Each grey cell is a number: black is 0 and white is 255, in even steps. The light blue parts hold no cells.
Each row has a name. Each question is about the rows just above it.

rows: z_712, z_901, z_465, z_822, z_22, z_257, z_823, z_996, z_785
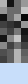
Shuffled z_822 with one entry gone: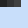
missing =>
[152]
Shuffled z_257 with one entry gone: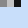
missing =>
[35]
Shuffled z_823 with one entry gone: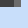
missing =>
[136]
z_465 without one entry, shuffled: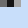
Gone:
[8]
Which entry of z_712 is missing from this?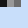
[180]
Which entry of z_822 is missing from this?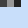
[51]

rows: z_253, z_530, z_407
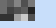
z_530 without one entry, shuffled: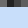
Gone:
[80]
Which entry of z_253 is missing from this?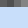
[120]
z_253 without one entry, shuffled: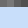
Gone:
[132]
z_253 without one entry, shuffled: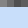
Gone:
[120]
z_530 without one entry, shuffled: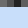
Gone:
[66]

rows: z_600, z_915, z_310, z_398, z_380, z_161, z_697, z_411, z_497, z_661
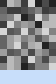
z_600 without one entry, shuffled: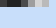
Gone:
[48]
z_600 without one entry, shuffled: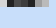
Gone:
[48]
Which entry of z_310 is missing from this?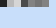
[198]
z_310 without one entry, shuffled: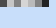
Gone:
[116]
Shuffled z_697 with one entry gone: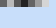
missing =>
[171]
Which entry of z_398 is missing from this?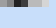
[143]

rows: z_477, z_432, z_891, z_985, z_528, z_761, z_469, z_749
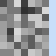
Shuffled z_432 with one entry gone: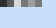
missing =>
[61]
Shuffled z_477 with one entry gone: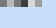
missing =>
[77]
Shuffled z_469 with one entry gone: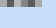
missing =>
[146]

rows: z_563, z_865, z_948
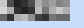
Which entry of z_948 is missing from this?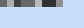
[118]
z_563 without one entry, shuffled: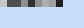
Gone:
[131]
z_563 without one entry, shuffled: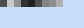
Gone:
[159]
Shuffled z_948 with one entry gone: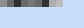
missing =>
[65]

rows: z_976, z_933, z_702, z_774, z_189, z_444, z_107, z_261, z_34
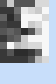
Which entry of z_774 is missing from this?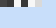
[202]
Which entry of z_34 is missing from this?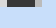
[85]
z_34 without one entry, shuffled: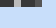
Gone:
[217]
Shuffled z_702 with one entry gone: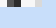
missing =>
[99]
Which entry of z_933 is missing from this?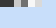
[233]
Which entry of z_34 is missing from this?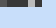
[217]
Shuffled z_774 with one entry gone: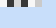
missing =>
[69]

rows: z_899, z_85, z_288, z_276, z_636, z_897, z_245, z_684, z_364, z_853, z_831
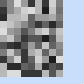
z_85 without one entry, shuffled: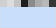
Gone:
[113]
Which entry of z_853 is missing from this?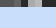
[69]

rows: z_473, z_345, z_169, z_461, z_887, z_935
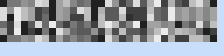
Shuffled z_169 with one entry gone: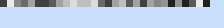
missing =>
[48]
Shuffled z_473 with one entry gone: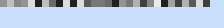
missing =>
[205]
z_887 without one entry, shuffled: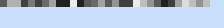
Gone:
[77]

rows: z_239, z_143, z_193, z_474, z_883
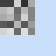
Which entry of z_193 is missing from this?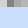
[117]
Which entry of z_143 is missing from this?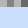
[198]

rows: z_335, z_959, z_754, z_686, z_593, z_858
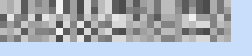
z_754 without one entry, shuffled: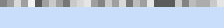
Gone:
[103]
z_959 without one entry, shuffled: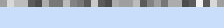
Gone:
[144]

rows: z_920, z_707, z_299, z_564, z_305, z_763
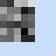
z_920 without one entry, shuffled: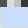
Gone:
[178]
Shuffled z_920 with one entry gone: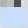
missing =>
[55]
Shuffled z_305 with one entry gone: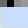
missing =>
[166]
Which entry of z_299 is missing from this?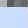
[136]
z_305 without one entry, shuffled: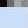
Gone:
[151]
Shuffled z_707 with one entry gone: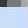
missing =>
[24]
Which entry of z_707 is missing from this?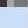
[24]

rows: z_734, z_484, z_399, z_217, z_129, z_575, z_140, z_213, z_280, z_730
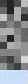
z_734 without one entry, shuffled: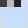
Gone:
[76]
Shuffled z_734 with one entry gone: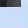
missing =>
[187]
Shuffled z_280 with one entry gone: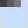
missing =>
[212]
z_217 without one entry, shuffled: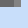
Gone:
[147]
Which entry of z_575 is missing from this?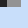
[104]
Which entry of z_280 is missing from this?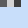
[119]
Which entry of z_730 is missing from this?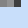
[92]

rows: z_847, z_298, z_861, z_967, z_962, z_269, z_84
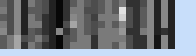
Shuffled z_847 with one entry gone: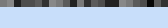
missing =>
[106]
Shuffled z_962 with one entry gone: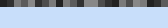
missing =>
[151]
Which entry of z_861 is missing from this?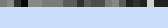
[64]

